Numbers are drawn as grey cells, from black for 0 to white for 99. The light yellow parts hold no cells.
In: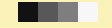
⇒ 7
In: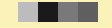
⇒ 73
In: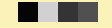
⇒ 2
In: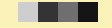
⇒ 80
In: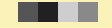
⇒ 33
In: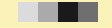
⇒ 85
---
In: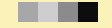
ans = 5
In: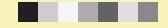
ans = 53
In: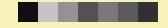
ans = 19
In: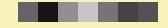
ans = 32
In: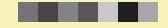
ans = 65
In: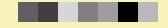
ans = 72
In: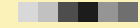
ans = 43
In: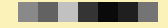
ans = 45
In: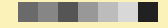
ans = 13
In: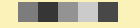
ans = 28
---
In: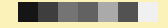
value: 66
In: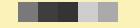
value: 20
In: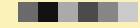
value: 29
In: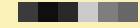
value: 79
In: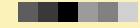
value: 60
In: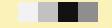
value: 75
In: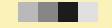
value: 52
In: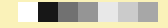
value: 90
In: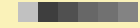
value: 40
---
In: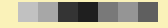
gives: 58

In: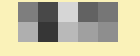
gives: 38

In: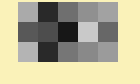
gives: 56

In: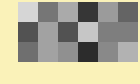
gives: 60

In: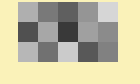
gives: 58

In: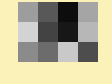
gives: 5

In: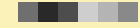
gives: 70

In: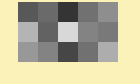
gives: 44

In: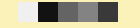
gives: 51

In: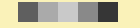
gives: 53
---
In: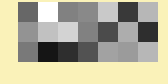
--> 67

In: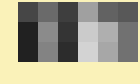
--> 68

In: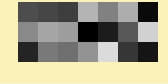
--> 34

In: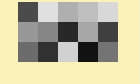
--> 65

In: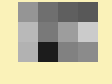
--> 61

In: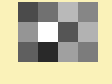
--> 33

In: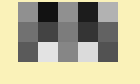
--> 20

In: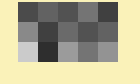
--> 32

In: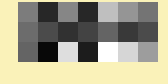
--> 22

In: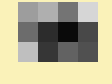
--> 4
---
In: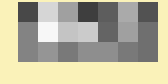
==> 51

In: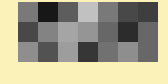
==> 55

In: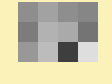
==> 59

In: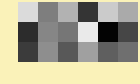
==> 23

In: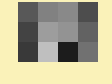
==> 22

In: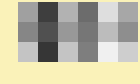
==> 76
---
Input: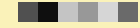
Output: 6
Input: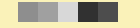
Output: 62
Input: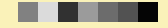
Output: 85
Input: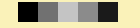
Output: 44
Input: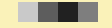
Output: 36
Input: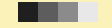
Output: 36
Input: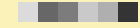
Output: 40
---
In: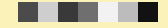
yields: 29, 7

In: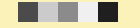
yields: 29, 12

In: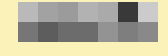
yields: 72, 53

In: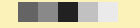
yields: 39, 91

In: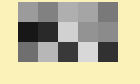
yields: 60, 19

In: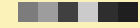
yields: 48, 12

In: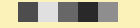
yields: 30, 55

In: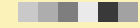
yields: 78, 63

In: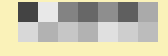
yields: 26, 73

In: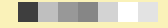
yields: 24, 88
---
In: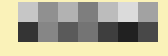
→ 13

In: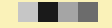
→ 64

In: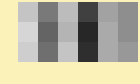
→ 66

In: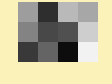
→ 5

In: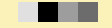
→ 61

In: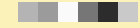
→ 17

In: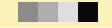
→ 86

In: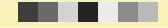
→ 54

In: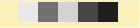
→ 27
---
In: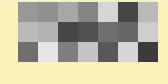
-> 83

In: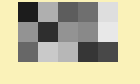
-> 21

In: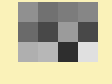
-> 18

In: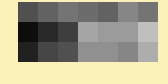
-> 52

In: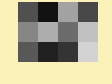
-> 20

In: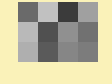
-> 52

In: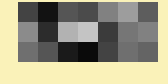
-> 43

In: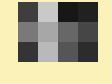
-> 33
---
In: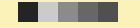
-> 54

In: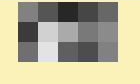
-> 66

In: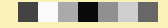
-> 4

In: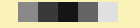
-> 8

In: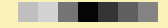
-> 2

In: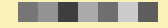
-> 66
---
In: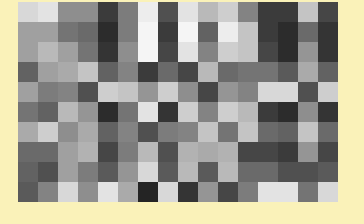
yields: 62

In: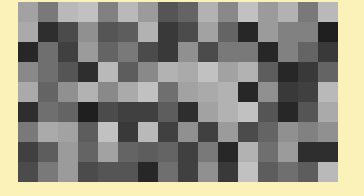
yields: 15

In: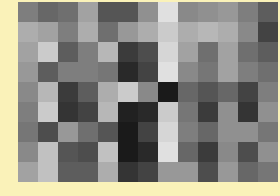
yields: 63

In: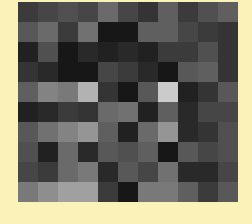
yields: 13

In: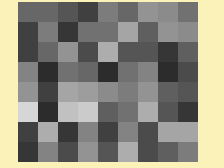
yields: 25
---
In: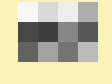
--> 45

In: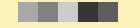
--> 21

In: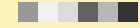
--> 71

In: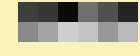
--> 59

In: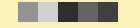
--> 39

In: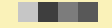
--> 48

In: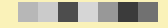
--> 23

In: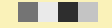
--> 18

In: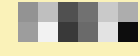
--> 88

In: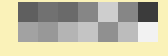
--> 73
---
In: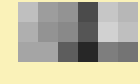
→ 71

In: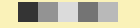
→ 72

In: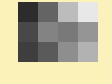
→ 90

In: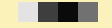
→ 44

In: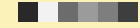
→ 24

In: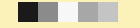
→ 76
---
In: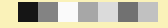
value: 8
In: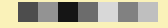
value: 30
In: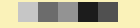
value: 77
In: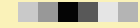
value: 78
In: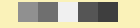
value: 56
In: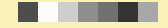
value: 30
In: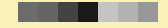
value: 42
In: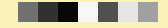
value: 44
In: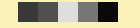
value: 22
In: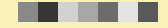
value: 53
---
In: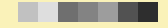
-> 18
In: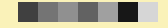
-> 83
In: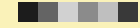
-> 22
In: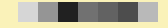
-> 72
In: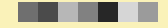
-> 60
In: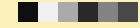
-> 28
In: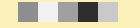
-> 78
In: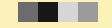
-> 60
